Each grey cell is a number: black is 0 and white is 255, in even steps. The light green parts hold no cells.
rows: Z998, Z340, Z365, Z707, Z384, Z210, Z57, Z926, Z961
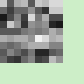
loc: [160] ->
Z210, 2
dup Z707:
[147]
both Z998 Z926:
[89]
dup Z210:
[174]

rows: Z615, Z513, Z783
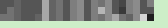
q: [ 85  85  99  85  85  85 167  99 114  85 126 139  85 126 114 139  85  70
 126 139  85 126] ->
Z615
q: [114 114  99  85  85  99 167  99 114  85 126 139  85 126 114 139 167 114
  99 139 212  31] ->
Z783
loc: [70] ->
Z615, 18
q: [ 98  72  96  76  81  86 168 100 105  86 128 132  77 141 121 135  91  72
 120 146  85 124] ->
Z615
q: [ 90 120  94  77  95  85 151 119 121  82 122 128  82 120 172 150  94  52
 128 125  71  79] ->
Z513

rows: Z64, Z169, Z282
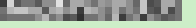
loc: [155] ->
Z64, 15
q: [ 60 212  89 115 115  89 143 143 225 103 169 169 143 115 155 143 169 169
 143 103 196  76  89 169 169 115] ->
Z64
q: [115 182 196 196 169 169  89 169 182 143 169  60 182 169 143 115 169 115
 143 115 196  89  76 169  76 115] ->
Z169
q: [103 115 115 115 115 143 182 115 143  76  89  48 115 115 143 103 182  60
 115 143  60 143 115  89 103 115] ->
Z282

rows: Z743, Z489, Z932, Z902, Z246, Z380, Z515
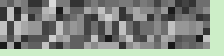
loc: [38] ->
Z489, 3
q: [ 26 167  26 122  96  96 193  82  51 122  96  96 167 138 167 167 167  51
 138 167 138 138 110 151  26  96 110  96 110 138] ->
Z515
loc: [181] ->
Z489, 7
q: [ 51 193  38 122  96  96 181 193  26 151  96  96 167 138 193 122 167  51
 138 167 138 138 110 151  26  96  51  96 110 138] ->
Z489

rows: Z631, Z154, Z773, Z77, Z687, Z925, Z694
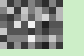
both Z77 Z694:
[32]
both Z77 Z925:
[242]
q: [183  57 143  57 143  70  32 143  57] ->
Z694
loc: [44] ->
Z631, 7
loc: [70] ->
Z694, 6
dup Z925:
[129]
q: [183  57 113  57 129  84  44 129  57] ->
Z631

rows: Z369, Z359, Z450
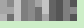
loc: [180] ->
Z450, 1
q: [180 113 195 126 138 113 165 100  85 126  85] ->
Z450

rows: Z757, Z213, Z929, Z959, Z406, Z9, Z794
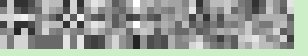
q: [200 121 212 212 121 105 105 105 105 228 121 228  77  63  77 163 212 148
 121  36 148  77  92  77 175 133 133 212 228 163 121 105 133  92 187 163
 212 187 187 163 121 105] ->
Z794
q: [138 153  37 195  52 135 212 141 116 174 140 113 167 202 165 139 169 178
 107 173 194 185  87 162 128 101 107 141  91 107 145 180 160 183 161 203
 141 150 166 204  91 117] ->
Z406
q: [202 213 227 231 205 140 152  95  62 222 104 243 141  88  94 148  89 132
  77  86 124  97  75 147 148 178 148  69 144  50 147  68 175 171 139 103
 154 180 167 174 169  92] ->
Z929

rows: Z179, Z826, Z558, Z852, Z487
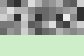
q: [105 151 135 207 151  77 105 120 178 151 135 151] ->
Z487
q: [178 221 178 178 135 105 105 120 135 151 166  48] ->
Z826
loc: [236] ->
Z558, 10
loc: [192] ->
Z852, 4
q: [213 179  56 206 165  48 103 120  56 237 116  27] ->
Z558

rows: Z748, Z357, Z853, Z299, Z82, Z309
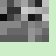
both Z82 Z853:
[104]
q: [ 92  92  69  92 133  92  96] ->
Z309
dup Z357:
[49]
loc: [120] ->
Z299, 6
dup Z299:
[135]

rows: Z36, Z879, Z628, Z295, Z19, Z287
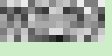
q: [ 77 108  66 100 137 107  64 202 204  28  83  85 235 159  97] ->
Z879
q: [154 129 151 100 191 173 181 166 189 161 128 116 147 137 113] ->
Z295
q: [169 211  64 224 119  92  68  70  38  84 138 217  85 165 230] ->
Z287
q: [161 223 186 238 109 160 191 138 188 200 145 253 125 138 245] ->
Z36
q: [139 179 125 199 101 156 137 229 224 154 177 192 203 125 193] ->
Z19
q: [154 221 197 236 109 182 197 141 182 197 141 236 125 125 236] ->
Z36

